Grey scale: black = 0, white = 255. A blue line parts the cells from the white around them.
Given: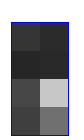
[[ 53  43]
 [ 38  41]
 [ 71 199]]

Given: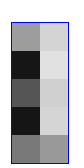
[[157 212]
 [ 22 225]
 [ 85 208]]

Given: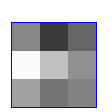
[[134  58]
 [250 192]
 [161 117]]

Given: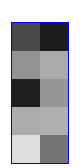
[[ 73  28]
 [146 170]
 [ 31 150]]

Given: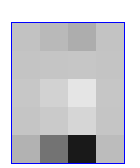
[[194 185]
 [196 197]
 [199 210]]

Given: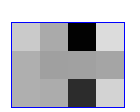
[[202 170]
 [175 160]
 [175 172]]

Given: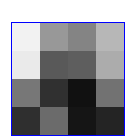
[[242 152]
 [234  89]
 [119  48]]

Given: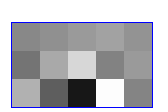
[[136 144]
 [116 169]
 [177  94]]

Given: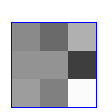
[[138 106]
 [147 147]
 [157 128]]
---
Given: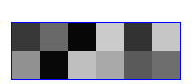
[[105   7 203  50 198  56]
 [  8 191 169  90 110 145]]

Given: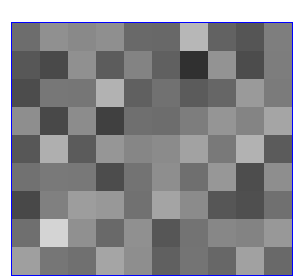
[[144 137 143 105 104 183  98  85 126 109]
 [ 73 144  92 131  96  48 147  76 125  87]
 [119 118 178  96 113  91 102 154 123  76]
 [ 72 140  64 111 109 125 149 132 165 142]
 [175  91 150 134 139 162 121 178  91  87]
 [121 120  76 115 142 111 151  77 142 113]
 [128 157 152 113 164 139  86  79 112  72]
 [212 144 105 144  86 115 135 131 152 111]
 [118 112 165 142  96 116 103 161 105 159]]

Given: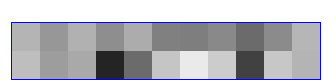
[[151 177 142 172 128 126 137 107 139 182 180]
 [157 169  36 107 197 234 204  65 199 180 190]]

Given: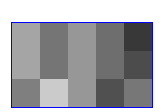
[[117 151 110  56 165]
 [117 151 110  76 165]
 [203 151  80 119 127]]

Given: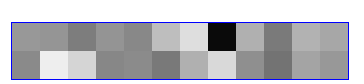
[[149 125 148 136 190 222  10 176 122 178 167 152]
 [238 213 135 139 121 176 217 143 115 164 152 138]]

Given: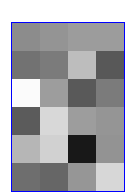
[[148 156 156 140]
 [123 189  88 114]
 [157  89 123 251]
 [216 157 149  91]
 [209  24 147 182]
 [102 150 215 110]]

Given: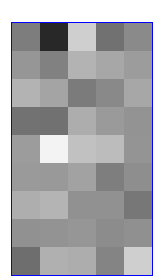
[[ 40 207 113 138 125]
 [129 179 167 156 150]
 [164 123 137 167 179]
 [113 173 154 147 114]
 [243 193 188 148 156]
 [153 162 126 142 154]
 [180 145 145 119 174]
 [147 150 140 144 145]
 [176 173 132 207 110]]

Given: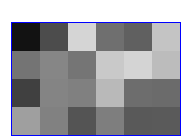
[[ 76 213 111  96 196  18]
 [134 117 201 212 188 116]
 [132 128 185 109 107  64]
 [129  84 126  89  90 159]]
